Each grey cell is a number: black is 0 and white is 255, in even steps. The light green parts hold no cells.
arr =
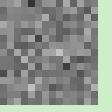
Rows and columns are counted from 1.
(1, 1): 139
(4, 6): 162
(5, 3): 113
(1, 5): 51
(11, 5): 101
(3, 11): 114
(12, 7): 129
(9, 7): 135
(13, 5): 191
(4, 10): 132
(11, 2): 144
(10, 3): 105
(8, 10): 148
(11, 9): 114
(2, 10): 144
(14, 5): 158
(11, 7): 110
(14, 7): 149
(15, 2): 138
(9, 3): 98
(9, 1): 117
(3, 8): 103
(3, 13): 161
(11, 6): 118
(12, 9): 126
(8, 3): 167
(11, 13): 117
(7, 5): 108
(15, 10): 133
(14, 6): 109
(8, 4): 110
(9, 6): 127
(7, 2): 154
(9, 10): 166
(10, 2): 115
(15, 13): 159
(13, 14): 176
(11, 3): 91
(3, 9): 121

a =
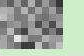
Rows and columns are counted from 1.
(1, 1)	131
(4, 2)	141
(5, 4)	68
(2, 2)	170
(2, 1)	177
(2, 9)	95
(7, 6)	192
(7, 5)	63
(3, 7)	113
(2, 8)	159
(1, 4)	100
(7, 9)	189
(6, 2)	128
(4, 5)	151
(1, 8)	108
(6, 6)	124
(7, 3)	114
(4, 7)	137
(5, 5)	161
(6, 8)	155

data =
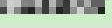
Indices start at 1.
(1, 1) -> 143
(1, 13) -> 172
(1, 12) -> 109
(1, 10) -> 56
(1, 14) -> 96
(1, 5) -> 128
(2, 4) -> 60
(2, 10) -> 61

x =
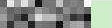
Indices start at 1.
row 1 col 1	103
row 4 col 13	99
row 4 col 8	110
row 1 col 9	195
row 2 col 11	116
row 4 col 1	136
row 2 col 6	155
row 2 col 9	93
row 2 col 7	133
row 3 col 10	112
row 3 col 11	54
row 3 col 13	18
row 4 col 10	133
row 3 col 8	189
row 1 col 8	119
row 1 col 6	23
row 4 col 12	170

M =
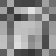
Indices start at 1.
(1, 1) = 94
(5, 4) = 190
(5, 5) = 183
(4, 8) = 151
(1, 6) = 80
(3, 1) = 74
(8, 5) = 54
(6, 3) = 215
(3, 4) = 80
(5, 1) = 170
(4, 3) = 189
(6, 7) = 75
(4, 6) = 179
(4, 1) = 167
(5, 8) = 154
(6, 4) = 191
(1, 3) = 71

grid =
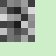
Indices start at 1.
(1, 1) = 74
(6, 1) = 69
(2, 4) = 134
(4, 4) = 201
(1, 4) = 158
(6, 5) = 84
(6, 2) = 115
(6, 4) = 167
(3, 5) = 148

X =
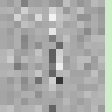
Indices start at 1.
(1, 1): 166
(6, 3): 174
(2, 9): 189
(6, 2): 163
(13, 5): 160
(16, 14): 184
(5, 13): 137
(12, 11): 167
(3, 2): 159
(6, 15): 185
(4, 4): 191
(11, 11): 163
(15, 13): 169
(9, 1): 182
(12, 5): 167
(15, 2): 159
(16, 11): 164
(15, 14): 179
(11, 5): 176
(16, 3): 170
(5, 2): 155
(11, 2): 182
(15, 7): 168
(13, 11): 175
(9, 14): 157
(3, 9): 195
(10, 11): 170
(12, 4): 139
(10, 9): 236
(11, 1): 178
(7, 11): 169
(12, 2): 152
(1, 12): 150
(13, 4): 149
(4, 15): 160

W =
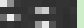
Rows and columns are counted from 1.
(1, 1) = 231
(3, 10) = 46
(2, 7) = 205
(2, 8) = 70
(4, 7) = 230
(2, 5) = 58
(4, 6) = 148
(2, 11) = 54
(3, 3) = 114
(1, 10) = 51
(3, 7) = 49
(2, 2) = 49
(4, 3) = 47

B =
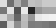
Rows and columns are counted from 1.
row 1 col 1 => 221
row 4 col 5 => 124
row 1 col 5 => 193
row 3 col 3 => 101
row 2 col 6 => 150
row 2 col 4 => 233
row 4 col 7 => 122
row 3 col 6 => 232
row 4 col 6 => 127
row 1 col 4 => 128
